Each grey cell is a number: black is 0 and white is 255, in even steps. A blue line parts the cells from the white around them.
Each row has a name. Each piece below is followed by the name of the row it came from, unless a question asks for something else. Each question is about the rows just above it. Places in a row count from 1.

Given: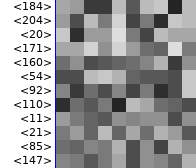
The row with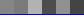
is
<85>
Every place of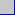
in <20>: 1
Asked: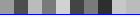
<204>
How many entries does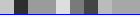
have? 10
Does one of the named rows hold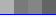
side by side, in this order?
no
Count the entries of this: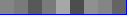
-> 9
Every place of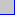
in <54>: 4 10

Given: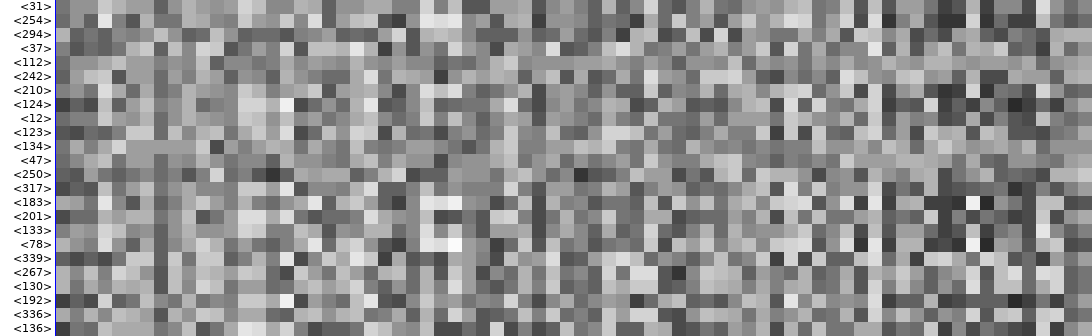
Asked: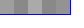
<112>
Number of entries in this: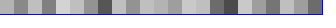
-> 23
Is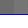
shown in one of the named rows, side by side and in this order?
yes
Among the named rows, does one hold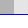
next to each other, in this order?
yes
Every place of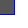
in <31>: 30 31 35 45 58 60 65
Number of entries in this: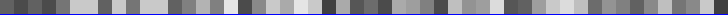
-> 52

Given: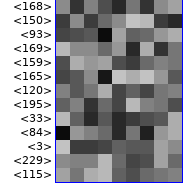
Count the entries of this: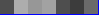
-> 7
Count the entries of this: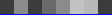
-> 8
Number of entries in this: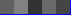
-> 5
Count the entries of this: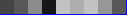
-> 9

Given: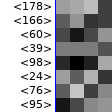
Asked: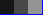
<60>
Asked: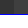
<166>
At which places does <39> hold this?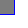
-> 1 2 3
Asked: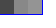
<95>
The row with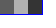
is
<24>

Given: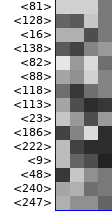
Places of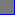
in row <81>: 4
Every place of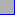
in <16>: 1 2
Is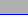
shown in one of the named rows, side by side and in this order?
yes

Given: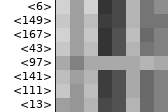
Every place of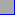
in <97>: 1 3 4 5 6 8
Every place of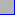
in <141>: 3
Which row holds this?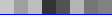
<43>
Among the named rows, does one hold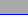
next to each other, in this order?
yes
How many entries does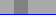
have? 4
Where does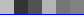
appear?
<43>

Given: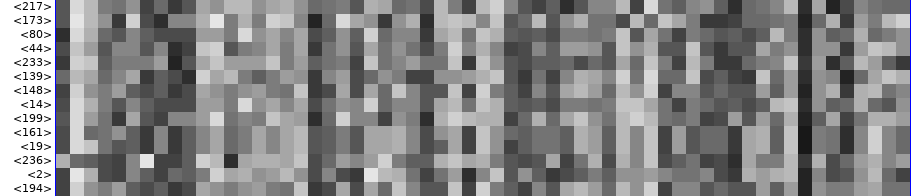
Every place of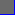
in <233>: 37 39 42 50
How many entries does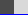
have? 2
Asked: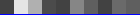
<2>
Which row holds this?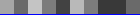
<233>
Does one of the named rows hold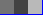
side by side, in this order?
no
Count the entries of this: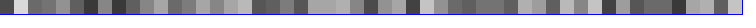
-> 53

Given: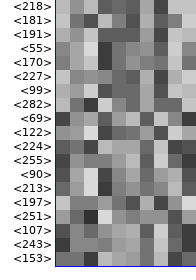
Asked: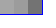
<153>
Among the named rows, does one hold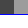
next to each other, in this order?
no
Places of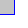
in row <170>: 3 9
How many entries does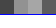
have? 4
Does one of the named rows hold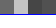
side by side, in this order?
yes

